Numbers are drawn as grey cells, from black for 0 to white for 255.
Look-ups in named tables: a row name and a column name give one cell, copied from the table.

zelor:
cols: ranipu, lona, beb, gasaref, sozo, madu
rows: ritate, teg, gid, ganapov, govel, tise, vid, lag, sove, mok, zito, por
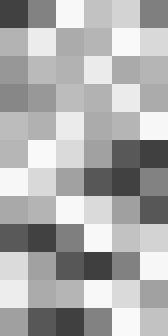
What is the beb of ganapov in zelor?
188
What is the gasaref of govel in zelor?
171
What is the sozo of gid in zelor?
170
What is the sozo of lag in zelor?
160
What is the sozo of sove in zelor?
194
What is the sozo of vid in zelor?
65
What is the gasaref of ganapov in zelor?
178

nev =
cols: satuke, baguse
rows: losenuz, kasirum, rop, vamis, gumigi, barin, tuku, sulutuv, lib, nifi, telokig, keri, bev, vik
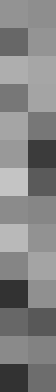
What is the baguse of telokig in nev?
144
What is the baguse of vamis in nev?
164
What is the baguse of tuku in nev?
90
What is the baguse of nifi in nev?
164
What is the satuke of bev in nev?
138
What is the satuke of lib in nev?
185
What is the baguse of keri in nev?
88
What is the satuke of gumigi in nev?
165
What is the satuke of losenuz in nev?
147
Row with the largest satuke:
tuku

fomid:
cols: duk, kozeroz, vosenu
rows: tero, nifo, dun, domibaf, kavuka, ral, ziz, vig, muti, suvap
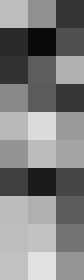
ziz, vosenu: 69
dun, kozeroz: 93
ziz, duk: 64
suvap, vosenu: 149
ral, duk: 148
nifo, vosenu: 80
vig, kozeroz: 176
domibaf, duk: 136
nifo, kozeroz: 9
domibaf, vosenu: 54
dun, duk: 50
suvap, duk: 193
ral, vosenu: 165
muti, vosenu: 116
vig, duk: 188

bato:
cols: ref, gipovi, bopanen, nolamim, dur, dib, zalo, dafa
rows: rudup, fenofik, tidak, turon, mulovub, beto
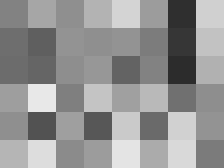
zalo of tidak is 44
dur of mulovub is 202
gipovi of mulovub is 82
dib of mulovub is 106
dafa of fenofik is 194
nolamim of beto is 156
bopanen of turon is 127
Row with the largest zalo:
beto

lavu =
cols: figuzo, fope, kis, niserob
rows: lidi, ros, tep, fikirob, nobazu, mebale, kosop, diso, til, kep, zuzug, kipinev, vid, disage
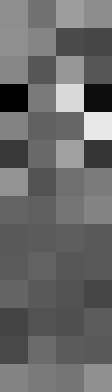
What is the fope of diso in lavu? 95
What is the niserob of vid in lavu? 89
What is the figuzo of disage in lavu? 132
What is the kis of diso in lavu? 116
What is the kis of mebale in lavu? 160
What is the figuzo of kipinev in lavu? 68
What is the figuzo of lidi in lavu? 142
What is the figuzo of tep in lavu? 134
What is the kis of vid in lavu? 91
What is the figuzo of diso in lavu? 100
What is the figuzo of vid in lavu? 72
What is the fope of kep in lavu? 98
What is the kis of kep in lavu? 87
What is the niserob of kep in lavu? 89
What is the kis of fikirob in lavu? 218
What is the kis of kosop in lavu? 111
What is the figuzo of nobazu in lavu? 131
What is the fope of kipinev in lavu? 82

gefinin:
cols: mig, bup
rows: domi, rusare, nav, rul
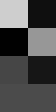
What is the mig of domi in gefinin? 206
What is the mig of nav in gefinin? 70
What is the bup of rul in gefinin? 75
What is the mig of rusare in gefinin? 1
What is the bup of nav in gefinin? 22
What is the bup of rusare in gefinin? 151
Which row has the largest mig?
domi

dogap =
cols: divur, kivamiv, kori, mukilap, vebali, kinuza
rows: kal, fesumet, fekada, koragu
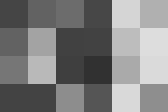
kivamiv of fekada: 185
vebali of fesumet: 189
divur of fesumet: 98
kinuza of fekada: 218
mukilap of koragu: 85
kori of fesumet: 65
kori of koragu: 141
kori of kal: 108
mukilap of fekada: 49
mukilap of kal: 71
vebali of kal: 213
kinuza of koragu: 142
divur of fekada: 118
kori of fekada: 63
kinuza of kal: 176
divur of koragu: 67

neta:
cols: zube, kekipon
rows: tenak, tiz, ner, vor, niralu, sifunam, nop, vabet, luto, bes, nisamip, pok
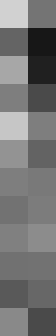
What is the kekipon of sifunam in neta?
99
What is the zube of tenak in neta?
209
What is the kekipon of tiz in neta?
23
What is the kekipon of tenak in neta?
116
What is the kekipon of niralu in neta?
126
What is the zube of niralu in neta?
198
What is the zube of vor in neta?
126
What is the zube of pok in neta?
137
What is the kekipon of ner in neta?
32
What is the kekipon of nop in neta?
121
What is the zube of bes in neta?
113
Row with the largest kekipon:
luto

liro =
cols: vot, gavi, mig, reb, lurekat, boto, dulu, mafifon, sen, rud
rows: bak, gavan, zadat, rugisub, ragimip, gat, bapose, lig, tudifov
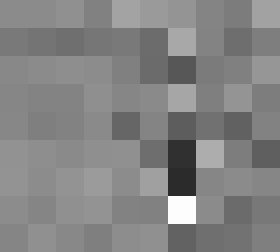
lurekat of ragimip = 102
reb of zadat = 140
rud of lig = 120
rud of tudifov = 127
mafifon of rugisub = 127
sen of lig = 107
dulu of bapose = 43
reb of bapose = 155
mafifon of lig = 139

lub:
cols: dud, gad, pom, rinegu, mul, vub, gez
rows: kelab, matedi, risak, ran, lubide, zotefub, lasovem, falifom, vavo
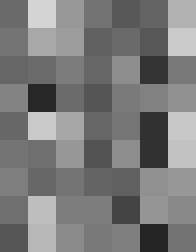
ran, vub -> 129
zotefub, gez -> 194
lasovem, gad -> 103
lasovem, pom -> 116
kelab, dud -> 106
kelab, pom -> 152
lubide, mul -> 117
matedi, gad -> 168
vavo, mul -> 127
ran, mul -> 122
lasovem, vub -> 144
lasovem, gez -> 151
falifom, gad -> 190
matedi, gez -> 203
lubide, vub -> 48
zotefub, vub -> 49
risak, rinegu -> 102
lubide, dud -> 103
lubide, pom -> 167
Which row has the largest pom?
lubide

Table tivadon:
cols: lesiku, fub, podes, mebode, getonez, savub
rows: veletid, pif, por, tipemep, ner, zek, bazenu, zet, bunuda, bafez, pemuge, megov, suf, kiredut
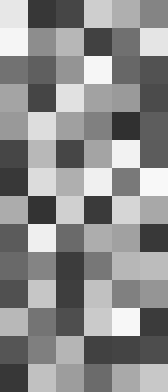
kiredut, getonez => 169
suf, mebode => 65
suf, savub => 77
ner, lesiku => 153
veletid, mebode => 206
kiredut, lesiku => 55
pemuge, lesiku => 80
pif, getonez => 112
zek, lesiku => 70
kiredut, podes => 157
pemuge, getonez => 128
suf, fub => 127
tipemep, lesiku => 164
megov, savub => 59
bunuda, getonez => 161
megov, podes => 78
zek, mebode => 164
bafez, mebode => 119
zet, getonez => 214
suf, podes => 181
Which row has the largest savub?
bazenu

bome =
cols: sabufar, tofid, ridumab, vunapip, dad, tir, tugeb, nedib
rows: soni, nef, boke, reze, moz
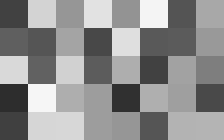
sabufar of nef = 95
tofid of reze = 246
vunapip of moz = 157
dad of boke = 174
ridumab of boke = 209
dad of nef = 223
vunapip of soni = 226
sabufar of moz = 64
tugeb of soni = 84
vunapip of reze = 157
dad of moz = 150

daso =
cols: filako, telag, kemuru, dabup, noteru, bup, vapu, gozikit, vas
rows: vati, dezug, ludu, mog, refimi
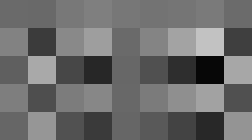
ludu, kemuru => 71
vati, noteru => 119
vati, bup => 115
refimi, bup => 89
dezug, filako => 130
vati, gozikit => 122
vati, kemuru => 120
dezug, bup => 132
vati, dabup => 127
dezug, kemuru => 137

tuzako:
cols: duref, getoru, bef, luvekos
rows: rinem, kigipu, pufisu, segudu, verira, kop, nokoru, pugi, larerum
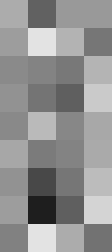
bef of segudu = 95
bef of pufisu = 120
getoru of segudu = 116
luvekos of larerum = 114
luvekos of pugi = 212
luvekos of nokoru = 188
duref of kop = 167
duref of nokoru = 146
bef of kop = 131
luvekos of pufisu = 180
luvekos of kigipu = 118
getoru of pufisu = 131
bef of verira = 135
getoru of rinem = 97
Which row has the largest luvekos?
pugi

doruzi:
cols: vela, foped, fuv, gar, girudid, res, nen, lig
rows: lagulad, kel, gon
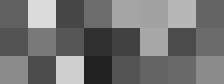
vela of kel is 83
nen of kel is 75
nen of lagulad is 183
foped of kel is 121
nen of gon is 105
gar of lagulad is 108
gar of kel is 48
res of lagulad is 161
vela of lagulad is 96
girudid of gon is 84
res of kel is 167
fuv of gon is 207
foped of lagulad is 219
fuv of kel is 86

